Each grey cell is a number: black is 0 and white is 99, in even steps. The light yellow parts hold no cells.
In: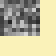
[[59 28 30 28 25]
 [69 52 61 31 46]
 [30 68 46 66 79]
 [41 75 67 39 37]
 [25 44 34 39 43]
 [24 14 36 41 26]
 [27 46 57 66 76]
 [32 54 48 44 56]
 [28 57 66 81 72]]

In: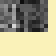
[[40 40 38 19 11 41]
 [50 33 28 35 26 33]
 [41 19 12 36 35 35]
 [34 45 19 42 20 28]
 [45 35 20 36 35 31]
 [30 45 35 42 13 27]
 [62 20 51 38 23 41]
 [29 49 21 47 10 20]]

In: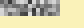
[[40 23 78 75 83 86 75 65]
 [61 54 42 35 61 53 44 52]
 [83 74 58 47 21 32 68 52]
 [82 41 56 26 26 35 37 61]]

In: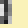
[[37 71]
 [88 53]
 [85 51]
 [87 53]
 [38 72]
 [38 74]]

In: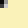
[[ 4]
 [24]]

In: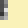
[[31]
 [30]
 [31]
 [21]
 [54]]
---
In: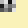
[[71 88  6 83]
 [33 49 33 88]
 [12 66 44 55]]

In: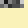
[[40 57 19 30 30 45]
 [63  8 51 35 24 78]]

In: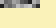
[[12 51 40 51 73 63 73 78 45 18]
 [68 40 45 63 57 35 29 12 68 57]]

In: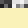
[[12 44 18 94 50 72 29]
 [34 23 23 88 88 94 78]]

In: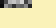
[[ 4 59 42 19 42 37 53 14]
 [ 9 31 71 76 65 81 25 53]]

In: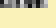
[[33 44 44 61 33 73 50  6 55 11 55 67]
 [11 73 50 61 17 84 27 22 39  6 44 79]]

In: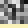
[[34 59 17 28 88 28 70]
 [65 70 39 23 54 39 49]
 [88 34 49 17 70 65 65]
 [76 34 70 88 82 17  6]
 [54 44 76 12 44 23 59]
 [39 49 88 54 70 23 49]]
